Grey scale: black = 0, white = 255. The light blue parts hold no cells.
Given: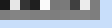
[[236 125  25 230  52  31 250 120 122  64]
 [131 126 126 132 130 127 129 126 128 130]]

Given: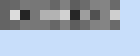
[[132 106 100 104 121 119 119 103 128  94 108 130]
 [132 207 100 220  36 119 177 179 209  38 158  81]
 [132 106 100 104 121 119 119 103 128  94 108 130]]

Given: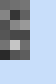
[[112 117 105]
 [ 53  97 133]
 [135 153  80]
 [ 72  71  85]
 [197 110 115]
 [ 84  93  41]]

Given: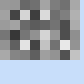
[[113 168 153 151 104 112 164 125]
 [127 177 162  68 213  62 218 111]
 [ 77 172 155 163 106  92 100 115]
 [ 78 143 118  55 118 145 212 151]
 [232 147 147  96 227  68 194 114]
 [ 82 194 169 133 128  95 159 147]]

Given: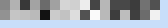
[[114  81 135 178  56 163 107 161 213 208 237  69 183  72  72  60]
 [108 241 146 197 192 186  18 203 194 221  82 250 185  61 189  63]]

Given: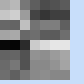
[[ 82  91 174 184 119  94  76]
 [ 63  64 198 207 156  68  53]
 [126  95 103 100 191 115 126]
 [ 91 110 164 169 104 110  92]
 [230 229   8   5  43 203 219]
 [155 166  99 101  82 146 142]
 [147 164 106 119  82 137 137]
 [135 135 110  96 118 137 141]]
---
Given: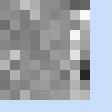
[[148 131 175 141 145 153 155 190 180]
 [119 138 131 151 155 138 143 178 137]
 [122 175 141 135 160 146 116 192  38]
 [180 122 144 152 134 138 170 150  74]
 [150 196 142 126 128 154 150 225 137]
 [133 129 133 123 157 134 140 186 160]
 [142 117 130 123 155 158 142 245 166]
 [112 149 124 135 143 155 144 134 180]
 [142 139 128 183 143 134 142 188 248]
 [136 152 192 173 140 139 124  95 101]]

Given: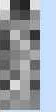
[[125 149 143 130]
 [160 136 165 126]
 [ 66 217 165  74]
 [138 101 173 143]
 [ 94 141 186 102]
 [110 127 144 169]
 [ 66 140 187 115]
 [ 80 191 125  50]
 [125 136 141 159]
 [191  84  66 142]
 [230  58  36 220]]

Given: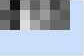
[[112  48 221 165 127 103 102]
 [ 78  67 206 125 154 110  91]
 [120  18 149  95 136  69 103]]

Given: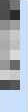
[[ 75  87]
 [207 199]
 [150 103]
 [177 216]
 [171 190]
 [177 199]
 [139 158]
 [ 76  43]
 [ 79 115]]

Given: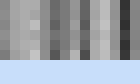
[[124 159 170 195 142  87 130 179  77 172 188 155  55 138]
 [136 165 174 177 139 103 122 151  98 171 190 146  50 130]
 [143 164 170 165 142 115 124 145 108 163 182 147  64 132]
 [135 162 173 188 139  98 122 156  91 171 193 151  48 134]
 [141 165 172 165 142 109 122 146 100 164 187 146  56 132]
 [137 164 172 172 140 106 122 149 101 167 187 149  51 135]]

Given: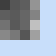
[[136 120  86 160]
 [114  89 102 192]
 [ 94  90 102 131]
 [ 62  86  94 148]]
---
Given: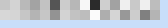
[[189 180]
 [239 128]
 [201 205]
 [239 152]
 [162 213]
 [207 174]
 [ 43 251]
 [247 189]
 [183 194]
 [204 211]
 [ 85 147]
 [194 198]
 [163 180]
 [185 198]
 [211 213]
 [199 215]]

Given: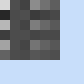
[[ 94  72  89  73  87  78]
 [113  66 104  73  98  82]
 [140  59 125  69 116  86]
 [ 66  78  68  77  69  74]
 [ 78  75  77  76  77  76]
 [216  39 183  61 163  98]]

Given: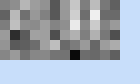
[[ 96 106 154  79 172  95]
 [120 107 131 120 157 120]
 [188 239 203 177 103 105]
 [126 110 137 127 154 109]
 [198 207 234 177 124  10]
 [154 152 143 156 106 115]
 [ 87  88 132  78 190 116]
 [146 129 159 159 161 136]
 [157 152 139 161 109 135]
 [182 112 142  91  95 114]
 [142 185 191  45  90 154]
 [130  98 125 155 148 134]]

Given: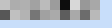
[[168 185]
 [152 108]
 [216 169]
 [ 13  93]
 [156 170]
 [187 161]
 [162 118]
 [176 179]
 [173 192]
 [194  87]]

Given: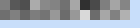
[[133 177]
 [165 129]
 [127 167]
 [ 74 108]
 [ 48 217]
 [167 152]
 [113 108]
 [131 152]
 [137 116]
 [171 125]
 [ 79 102]
 [ 88 128]
 [127 111]]

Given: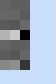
[[ 95  91 105   3  95 103  53]
 [ 94 101  86 202  94  87 143]
 [100 101  90 179 101  93 135]]

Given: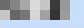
[[152 156]
 [ 59  52]
 [198 161]
 [218 214]
 [168 119]
 [133 103]
 [107 198]]
